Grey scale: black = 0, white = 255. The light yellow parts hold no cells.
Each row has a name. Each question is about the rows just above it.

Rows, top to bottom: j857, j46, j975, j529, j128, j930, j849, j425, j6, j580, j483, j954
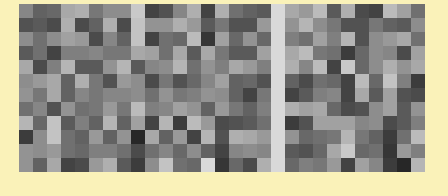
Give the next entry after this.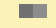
[161]
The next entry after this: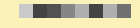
[98]
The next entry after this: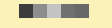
[217]
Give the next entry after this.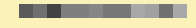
[90]

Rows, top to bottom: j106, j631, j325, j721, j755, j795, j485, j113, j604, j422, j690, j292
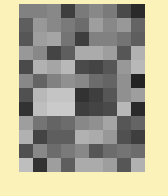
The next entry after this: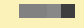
[122]
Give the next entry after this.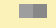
[152]
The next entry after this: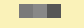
[108]
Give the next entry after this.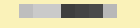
[42]
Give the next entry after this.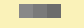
[158]

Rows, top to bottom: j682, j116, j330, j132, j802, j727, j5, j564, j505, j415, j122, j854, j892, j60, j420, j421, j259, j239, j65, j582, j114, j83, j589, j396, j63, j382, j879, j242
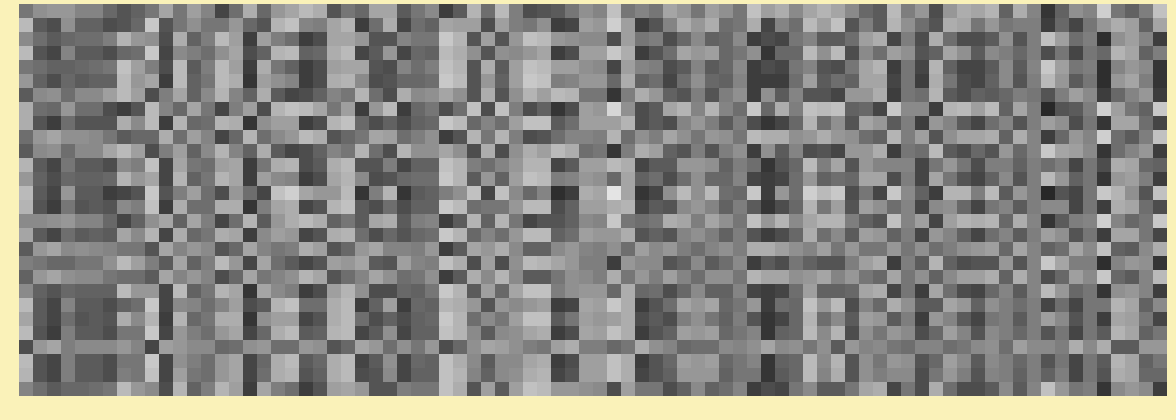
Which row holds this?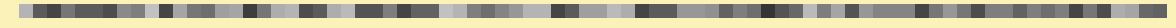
j854
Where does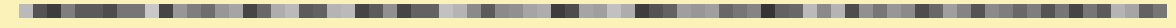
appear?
j396
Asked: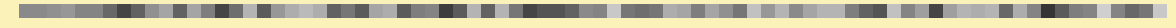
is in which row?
j421

